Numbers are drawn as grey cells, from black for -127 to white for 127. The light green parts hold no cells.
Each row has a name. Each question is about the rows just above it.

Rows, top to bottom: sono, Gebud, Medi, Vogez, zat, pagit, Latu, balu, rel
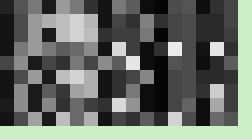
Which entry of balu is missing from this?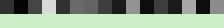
[6]
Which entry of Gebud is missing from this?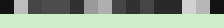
[0]
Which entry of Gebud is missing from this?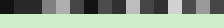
[55]
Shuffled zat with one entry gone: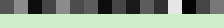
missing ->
[-86]
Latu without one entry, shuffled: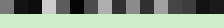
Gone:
[-72]
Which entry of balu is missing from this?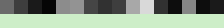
[-28]

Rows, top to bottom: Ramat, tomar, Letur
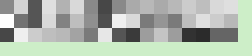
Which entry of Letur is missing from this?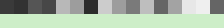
[68]
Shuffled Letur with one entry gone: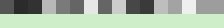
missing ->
[68]
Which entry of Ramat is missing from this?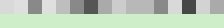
[50]
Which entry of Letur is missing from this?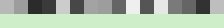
[68]
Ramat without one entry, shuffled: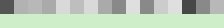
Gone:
[83]

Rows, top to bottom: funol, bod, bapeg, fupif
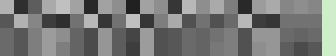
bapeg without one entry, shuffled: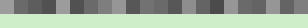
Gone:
[-58]
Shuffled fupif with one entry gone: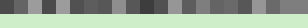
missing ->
[-7]

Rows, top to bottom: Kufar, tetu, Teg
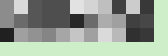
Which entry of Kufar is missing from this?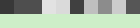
[84]
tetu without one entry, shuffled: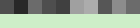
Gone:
[-56]
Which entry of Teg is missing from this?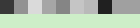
[-79]
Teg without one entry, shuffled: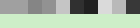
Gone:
[38]

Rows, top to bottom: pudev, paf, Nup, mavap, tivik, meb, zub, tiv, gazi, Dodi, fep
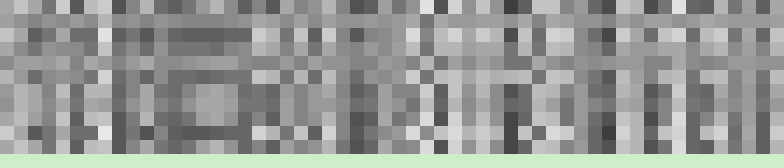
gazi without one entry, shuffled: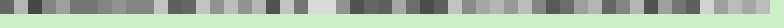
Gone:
[-4]
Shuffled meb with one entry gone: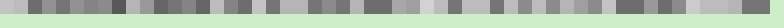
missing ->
[47]

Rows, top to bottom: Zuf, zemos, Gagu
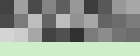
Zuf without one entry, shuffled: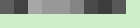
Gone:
[32]
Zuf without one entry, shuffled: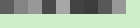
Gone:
[32]
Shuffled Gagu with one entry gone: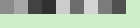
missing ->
[-12]
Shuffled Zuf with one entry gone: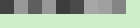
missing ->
[-39]
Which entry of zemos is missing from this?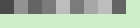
[-19]
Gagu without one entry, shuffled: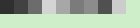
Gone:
[-12]
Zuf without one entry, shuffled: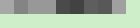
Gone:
[-67]

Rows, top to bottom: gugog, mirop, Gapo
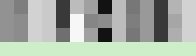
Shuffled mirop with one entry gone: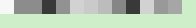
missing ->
[-1]
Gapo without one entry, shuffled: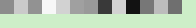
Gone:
[46]
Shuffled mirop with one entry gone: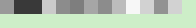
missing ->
[6]
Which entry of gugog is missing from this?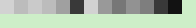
[52]

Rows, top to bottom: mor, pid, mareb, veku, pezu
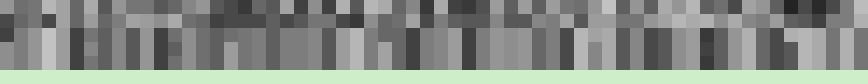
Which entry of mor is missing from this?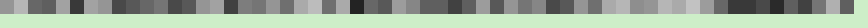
[-46]
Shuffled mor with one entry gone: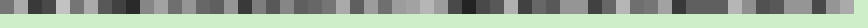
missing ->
[60]

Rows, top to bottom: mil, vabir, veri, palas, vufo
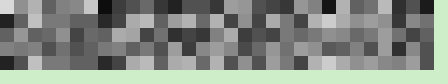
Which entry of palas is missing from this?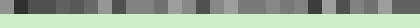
[-53]
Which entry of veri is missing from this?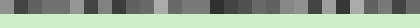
[36]
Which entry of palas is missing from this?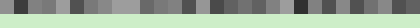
[-38]

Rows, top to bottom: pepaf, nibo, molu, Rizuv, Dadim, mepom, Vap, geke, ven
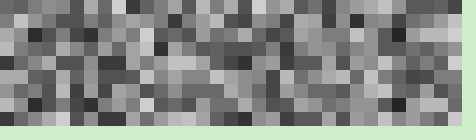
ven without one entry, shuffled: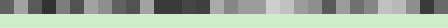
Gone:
[72]
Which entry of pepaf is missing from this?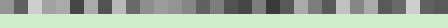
[-15]
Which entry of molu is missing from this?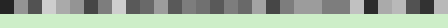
[14]
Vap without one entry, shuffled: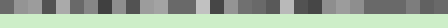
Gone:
[50]
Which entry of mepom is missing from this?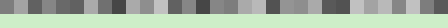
[-51]
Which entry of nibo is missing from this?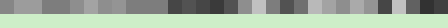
[-8]

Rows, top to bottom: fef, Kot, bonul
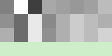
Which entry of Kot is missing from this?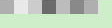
[16]
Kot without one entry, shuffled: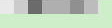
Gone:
[9]
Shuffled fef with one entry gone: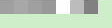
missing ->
[-65]

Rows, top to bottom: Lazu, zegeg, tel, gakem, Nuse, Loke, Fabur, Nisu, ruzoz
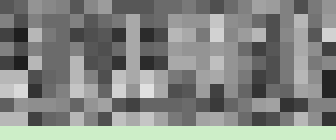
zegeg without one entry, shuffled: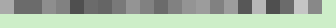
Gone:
[-12]
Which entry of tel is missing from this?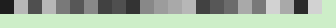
[-55]
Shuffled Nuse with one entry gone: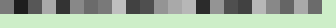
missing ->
[49]
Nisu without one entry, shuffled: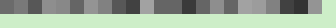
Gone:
[-32]
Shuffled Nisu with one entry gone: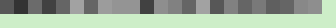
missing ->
[-69]

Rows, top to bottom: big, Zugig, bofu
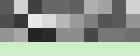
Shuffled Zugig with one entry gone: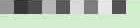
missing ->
[26]
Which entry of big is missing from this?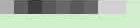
[33]
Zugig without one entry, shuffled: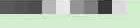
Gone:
[26]
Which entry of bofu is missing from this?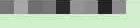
[-55]
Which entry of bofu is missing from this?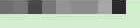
[-91]
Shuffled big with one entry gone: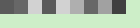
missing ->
[-31]

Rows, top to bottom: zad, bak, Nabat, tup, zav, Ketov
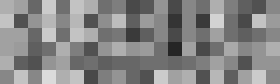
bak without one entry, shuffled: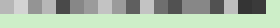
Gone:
[14]
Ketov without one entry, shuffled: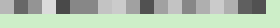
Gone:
[-1]
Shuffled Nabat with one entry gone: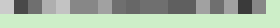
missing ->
[-8]
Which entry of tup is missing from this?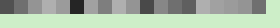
[41]
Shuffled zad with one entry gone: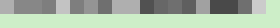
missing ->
[-40]

